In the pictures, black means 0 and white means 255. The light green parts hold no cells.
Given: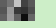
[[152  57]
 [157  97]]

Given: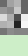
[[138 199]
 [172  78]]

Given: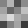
[[103 133]
 [218 172]]

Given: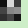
[[134 142]
 [ 71  22]]

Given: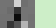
[[108  52]
 [113  12]]

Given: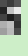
[[193 234]
 [ 30  64]]
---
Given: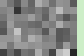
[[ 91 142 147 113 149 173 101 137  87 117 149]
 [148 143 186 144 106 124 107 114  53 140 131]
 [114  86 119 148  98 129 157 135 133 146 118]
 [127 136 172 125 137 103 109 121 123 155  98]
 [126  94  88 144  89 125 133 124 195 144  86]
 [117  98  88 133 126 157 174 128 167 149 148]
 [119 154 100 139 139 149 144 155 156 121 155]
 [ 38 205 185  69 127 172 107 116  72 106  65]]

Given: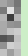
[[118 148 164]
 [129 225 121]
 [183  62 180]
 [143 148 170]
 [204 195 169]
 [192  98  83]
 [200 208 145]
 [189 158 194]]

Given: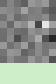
[[101 153 141 152  96 112 132 109]
 [ 89 105 129 124 162 125 134 141]
 [100 140 127 130 119 108 142 115]
 [161 229  69 180 140 152 106 138]
 [111 145 133 145 106 111 131 111]
 [ 40  81 169 132 112  77 138 109]
 [122 116 139 102 157 130 114 152]
 [156 119 138 115  99 144 150 117]
 [ 82 147 128 150 115 117 139 107]]

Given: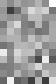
[[251 141 179 153 147 168 139 165]
 [116 210 194 217 166 109  62 149]
 [152 150 186 187 134 153 145 158]
 [166 122 180 118 128 217 179 121]
 [170 123 116 147 133 168 195 150]
 [169 182 161 194 147 177 177 166]
 [153 140 201 173 183 181 132 116]
 [118 171 122 192 189 214 142 235]
 [ 89 235  73 127 172 197 132 183]
 [163 160 214 178 157 142 127 123]
 [168 197 119 159 141 180 125 138]
 [221  61 182  62 112  94 242 102]]

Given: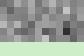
[[140 131 154 140 179 150 119 170 142 168 124 114]
 [152 135 196 124 153 120 132 165 130 131 102 139]
 [160 119 145 143 134 160 124 149 125 129 131 154]
 [116 128  92 146 154 160 156 103 132 178 146 183]
 [127 111  47 146 109  90 161 120 103 114 162 132]
 [135 102 136 138 119 193 160 133 144 173 150 144]]

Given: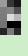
[[ 22  54 155]
 [ 79 131 125]
 [183 219 122]
 [  3   1 115]
 [ 40 122  36]]

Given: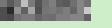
[[113 133 111  89  95 126 112  84 122 190 113  90 118]
 [202 133 102 125 114 121 117  79 166  97 146  43  78]
 [ 98 132 133 125 125 109 112 101 122 123 113  73  78]]
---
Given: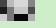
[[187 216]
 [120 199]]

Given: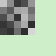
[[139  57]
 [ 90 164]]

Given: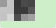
[[197  55]
 [196  58]]

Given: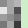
[[167 181]
 [166  81]]

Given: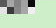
[[167 131]
 [ 59 136]]

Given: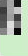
[[164  24]
 [167 201]]

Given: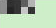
[[48 53]
 [37 53]]

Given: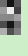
[[ 19  86]
 [236  65]]

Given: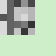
[[ 99  67]
 [ 99 197]]
